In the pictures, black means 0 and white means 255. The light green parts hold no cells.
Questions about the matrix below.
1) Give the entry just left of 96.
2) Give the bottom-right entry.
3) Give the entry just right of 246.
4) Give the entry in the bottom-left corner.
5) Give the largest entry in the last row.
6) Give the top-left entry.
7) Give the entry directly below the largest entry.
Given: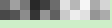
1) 149
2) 171
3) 171
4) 72
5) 237
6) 108
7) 225

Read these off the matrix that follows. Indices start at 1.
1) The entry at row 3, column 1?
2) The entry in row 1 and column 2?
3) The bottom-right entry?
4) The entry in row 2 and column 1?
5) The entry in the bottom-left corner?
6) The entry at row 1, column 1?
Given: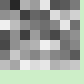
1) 239
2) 39
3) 199
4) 144
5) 189
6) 102

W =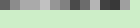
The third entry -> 170
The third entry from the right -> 65
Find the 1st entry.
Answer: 96
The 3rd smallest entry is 74

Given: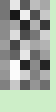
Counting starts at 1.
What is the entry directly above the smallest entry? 230
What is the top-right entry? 167
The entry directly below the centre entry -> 230
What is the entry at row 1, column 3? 88
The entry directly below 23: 167
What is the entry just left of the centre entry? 66
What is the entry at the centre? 200
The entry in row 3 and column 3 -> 35
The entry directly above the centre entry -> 76
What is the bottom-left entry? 128
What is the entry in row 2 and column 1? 118
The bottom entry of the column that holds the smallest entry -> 200
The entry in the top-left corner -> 118

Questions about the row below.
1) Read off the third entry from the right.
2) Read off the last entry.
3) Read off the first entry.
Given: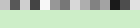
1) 26
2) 225
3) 195

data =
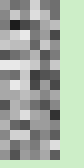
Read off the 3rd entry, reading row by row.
123
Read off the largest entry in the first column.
232
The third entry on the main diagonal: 72
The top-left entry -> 156
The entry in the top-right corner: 111
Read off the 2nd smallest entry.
50
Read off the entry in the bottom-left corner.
146
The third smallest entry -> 61
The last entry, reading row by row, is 93
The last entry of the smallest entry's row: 189
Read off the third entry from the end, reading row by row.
135
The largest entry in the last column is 221
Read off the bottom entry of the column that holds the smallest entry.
83
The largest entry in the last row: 168
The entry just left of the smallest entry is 123
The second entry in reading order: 111
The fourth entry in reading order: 209
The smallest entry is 28
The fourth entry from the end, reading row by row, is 156

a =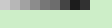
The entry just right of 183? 162
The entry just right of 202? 183
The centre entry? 119

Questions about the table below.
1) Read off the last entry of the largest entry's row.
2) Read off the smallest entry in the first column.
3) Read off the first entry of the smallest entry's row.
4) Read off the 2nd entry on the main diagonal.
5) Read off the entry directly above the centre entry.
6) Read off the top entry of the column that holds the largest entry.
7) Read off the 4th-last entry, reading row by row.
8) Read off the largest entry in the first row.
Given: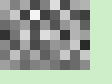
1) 62
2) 50
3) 138
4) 200
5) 150
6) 73
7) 117
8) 221

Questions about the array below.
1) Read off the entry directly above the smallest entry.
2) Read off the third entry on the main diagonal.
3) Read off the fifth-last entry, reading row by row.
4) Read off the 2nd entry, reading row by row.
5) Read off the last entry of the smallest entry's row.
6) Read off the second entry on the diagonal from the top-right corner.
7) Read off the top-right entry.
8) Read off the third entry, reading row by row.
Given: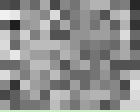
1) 230
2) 147
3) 147
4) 71
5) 51
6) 197
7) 39
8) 135

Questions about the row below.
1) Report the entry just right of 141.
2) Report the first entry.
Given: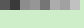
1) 150
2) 87

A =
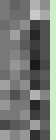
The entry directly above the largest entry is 177
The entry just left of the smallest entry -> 132
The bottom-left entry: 159
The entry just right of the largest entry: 168
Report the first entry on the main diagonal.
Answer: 120
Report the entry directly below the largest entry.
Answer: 60
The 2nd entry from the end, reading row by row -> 48
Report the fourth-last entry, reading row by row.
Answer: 132
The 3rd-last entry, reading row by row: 150
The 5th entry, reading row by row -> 141
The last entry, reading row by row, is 81
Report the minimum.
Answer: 26
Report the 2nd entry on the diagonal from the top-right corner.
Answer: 201
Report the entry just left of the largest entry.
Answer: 109
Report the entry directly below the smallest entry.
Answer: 71
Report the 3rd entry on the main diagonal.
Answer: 141
